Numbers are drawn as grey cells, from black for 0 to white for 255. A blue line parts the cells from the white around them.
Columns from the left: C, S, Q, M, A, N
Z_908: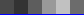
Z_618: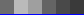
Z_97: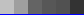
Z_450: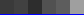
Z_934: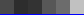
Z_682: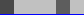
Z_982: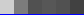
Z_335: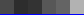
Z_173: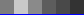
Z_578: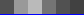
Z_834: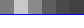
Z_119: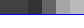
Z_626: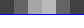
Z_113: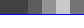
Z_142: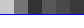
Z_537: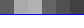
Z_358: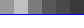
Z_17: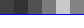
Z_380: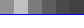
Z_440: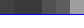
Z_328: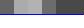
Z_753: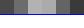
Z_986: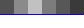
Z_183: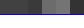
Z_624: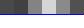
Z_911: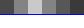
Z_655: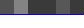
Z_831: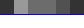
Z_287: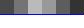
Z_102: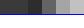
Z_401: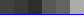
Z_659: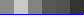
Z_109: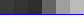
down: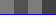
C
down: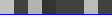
N
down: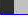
S
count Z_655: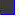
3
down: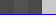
A
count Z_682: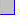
4
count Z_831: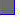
2

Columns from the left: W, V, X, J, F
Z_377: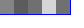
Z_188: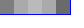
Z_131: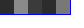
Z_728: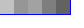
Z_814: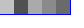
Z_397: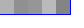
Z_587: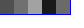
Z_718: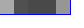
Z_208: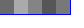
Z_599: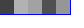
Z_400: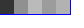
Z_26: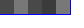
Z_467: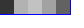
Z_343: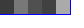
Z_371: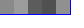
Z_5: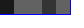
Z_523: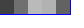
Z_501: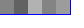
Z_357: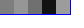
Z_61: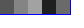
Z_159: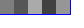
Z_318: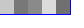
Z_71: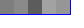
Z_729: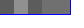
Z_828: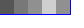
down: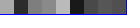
J
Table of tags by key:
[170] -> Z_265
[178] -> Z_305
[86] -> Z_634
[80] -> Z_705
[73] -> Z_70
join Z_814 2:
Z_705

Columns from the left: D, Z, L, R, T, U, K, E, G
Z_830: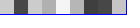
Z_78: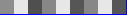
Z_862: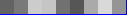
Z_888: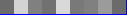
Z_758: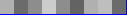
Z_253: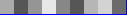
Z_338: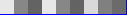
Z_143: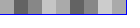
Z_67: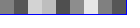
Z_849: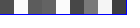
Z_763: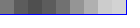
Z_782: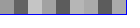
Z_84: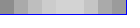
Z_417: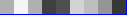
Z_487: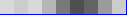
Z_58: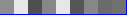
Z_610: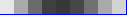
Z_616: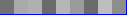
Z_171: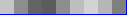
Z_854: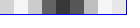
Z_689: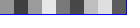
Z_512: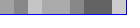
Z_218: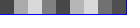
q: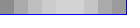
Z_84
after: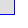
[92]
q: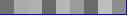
Z_616
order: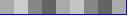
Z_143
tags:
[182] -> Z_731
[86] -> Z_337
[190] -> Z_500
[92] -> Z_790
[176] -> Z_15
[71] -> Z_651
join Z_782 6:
Z_731
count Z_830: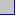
1
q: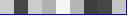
Z_830

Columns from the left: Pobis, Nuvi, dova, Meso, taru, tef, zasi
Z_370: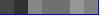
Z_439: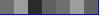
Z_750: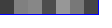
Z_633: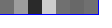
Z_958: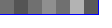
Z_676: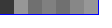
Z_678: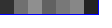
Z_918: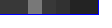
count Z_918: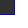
1
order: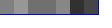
Z_370
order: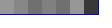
Z_676
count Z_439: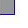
0
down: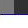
taru

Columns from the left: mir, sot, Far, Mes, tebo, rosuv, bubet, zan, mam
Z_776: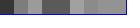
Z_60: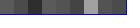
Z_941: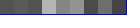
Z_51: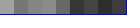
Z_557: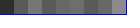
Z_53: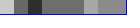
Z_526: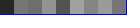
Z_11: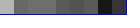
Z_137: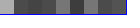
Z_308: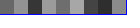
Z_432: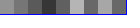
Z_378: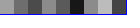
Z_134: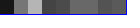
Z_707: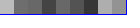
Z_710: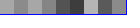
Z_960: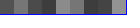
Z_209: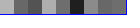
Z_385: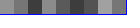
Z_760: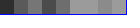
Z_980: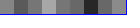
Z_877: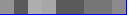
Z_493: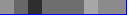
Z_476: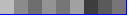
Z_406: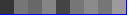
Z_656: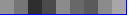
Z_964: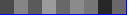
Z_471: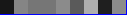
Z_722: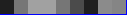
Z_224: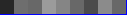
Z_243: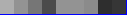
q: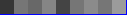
Z_406
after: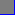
[155]
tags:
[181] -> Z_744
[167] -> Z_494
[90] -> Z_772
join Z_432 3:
Z_772
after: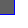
[181]

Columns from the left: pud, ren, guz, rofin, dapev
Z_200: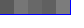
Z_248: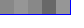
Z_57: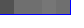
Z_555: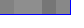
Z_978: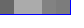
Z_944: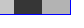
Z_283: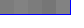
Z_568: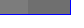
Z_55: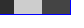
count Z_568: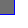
3
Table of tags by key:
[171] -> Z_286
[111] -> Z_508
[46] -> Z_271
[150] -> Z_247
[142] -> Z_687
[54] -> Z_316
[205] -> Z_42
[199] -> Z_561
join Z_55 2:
Z_42
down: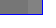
rofin
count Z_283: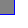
2
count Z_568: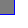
2

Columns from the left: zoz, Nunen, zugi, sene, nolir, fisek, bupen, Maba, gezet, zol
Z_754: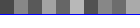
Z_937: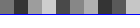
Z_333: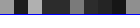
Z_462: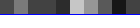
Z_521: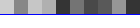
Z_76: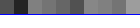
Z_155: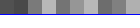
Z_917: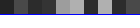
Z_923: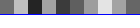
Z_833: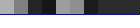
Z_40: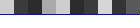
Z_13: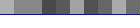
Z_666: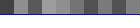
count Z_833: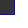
0
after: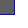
[157]
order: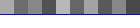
Z_754
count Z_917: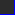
3
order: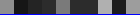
Z_333
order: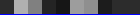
Z_833
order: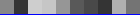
Z_521

